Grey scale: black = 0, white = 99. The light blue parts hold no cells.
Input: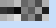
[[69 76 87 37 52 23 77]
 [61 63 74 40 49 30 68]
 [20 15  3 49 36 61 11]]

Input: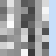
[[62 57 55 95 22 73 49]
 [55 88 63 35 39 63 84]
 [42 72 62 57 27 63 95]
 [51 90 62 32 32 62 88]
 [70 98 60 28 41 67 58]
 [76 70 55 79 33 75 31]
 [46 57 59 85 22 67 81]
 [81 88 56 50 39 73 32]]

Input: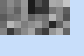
[[51 22 41 53 63 35 23 58 68 38]
 [43 54 46 59 11 32 21 66 64 76]
 [42 49 38 57 11 19 20 45 52 36]
 [35 43 45 57 39 47 43 70 52 32]
 [42 71 61 49 55 60 46 15 39 59]]

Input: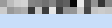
[[79 59 64 67 21 76 23 89 23 56 58 79 27 76 79 77]
 [60 73 80 82 51 49 44 51 33 37  3 91 32 57 20 52]]

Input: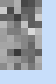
[[54 66 42 63 47 62]
 [56 56 68 27 31 45]
 [79 29 66 37 37 61]
 [38 40 25 45 36 79]
 [72 56 44 75 36 39]
 [62 49 48 58 84 72]
 [61 66 55 52 47 67]
 [64 64 61 52 40 67]
 [67 43 22 44 43 37]
 [65 61 58 50 41 67]]

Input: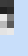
[[88 90]
 [23 22]
 [12 16]
 [90 49]
 [72 35]]

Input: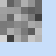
[[82 24 67 54 77 70]
 [74 38 50 68 57 40]
 [62 61 60 43 37 40]
 [60 40 72 62 47 25]
 [47 48 54 51 66 62]
 [48 67 60 47 36 73]]

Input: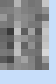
[[56 47 55 53 51 39 45]
 [44 45 70 50 45 47 76]
 [49 50 55 50 48 47 56]
 [59 46 56 54 51 38 44]
 [48 46 65 53 47 46 69]
 [37 22 75 36 62 34 76]
 [40 37 61 57 49 44 73]
 [43 29 72 39 56 40 76]
 [47 45 74 47 46 44 83]
 [35 27 56 63 50 39 62]]

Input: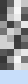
[[26 34 88 84]
 [23 39 92 77]
 [22 68 96 44]
 [27 79 91 31]
 [61 25 53 90]
 [45 82 71 28]
 [81 66 23 50]
 [81 82 24 34]
 [34 28 78 90]
 [21 64 96 47]]
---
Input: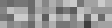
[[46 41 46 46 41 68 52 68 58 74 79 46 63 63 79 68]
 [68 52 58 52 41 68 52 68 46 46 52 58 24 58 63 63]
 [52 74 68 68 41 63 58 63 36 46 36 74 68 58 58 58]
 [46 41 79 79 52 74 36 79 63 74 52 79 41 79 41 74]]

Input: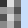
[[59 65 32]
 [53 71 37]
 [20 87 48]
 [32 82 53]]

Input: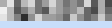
[[93 72 34 50 67 45 34 72 61 50 56 72 40 29 67 40]
 [67 88 40 72 83 45 61 83 61 45 56 45 83 34 67 29]
 [88 72 50 18 56 83 61 61 56 40 78 56 40 50 78 50]]

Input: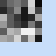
[[71 36 21  9 15 65]
 [59 36 26 15 47 21]
 [26 41 47 36 82  4]
 [15 31 53  9 76 26]
 [36 71 65 93 93 53]
 [65 59 82 41 76  9]]

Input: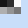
[[68 57 46]
 [ 8 18 97]]

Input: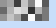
[[58 64 24 76 52 97 35]
 [58 76 64 30 97 35 47]
 [41 70 86 81 19 70 47]]

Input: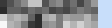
[[17 38 38 32 43 38 43 27 32 27 38 48 43 38]
 [22 32 43 54 76 76 32 48 54 32 43 27 43 59]
 [96 70 64 48 22 17 54 59 48 81 70 81 70 64]
 [81 64 70 64 38 17 64 70 48 64 59 59 70 54]]

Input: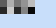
[[15 79 15 51  3]
 [36 68 46 57 73]]

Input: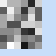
[[65 31 31 81 81 75]
 [65 81 54 42 87 37]
 [54 54 60 21 15 87]
 [37 93 65 21 70 37]
 [93 70 70 60 15 81]
 [31 48 75 48 54 42]
 [48 99 87  9 42 60]]
